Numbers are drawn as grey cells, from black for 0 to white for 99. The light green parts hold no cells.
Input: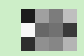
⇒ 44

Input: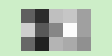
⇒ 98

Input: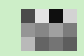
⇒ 62

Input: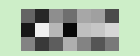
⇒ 77

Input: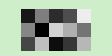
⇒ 68

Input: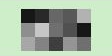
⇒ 31

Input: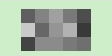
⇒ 69
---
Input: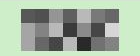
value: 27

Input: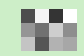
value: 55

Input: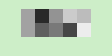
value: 63

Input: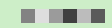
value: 86

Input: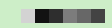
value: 7

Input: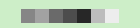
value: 41
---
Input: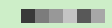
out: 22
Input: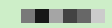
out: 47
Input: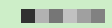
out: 19
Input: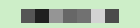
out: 33
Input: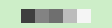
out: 24
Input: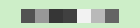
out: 32
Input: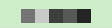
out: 45
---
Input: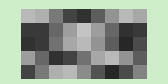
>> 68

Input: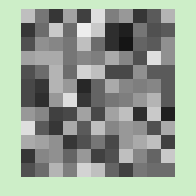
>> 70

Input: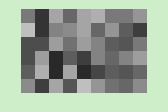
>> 64

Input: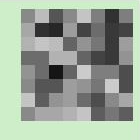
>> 65

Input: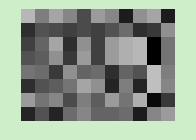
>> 14

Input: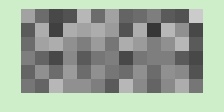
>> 71

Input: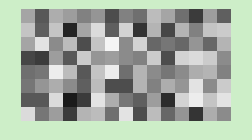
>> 61
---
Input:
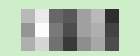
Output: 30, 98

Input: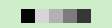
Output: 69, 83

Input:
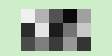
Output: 11, 93

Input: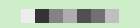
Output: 67, 92

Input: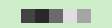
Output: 41, 86

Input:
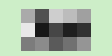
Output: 27, 90
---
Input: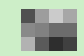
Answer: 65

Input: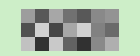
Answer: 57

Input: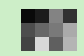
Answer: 19

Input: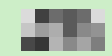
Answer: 85

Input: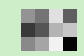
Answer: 37

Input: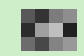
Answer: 55

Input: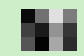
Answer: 48
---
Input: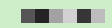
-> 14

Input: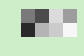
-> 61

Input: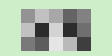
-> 47

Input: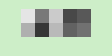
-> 68

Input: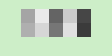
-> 68

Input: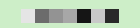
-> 57

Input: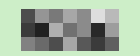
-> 30
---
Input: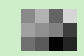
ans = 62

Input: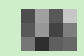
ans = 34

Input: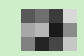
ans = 65

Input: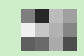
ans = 93

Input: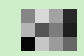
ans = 70

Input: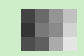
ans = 20
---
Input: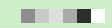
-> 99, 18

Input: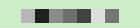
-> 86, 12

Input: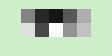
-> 98, 8

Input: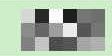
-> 98, 12

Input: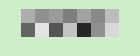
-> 88, 15

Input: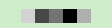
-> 82, 1

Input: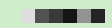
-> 86, 8

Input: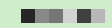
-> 82, 15

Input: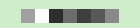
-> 98, 18

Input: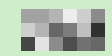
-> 92, 19
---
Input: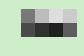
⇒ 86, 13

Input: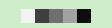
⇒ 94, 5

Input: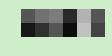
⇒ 75, 5

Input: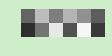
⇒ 96, 18

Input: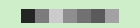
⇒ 79, 14

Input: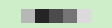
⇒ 85, 14
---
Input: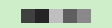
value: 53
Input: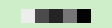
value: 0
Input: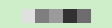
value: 42
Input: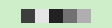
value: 68
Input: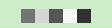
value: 19
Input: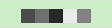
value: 50
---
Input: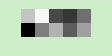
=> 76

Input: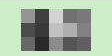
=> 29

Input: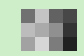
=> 73

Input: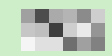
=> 77

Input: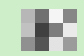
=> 75

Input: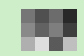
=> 53

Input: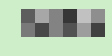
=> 36

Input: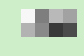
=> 96

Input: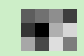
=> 20

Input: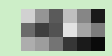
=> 41
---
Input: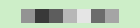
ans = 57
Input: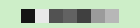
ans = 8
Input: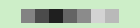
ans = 51
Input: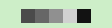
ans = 29
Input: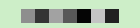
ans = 55
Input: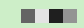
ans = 39
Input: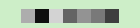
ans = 67
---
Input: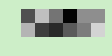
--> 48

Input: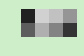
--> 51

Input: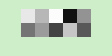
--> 77

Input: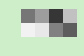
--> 50

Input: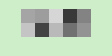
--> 44

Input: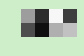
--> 68

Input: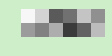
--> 38

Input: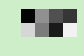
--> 10

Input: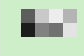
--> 44

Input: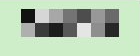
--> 55
